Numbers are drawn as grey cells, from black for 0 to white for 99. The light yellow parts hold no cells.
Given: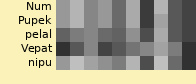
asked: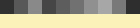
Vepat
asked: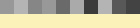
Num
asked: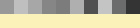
nipu
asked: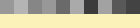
Pupek

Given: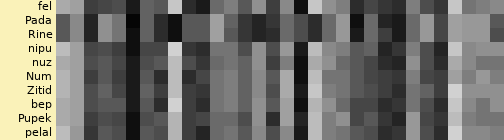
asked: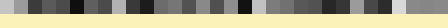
pelal
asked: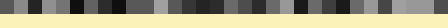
Rine

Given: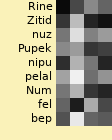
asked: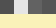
bep
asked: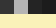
Zitid

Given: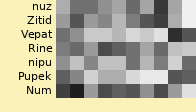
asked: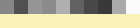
Zitid
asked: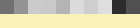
Vepat
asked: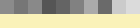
Rine

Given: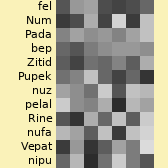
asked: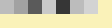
nufa
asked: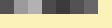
fel
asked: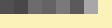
Zitid

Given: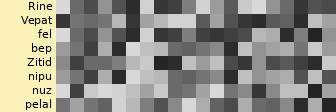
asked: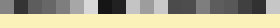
Zitid
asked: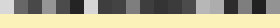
fel

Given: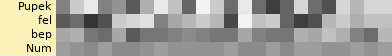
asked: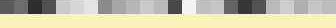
fel
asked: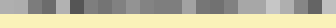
bep
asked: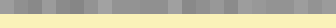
Num
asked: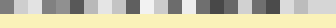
Pupek

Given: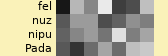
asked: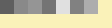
nipu
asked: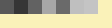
Pada
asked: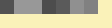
nuz

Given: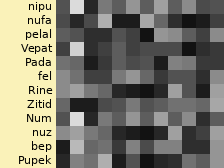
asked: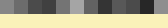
fel
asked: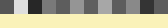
Num
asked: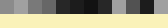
Rine

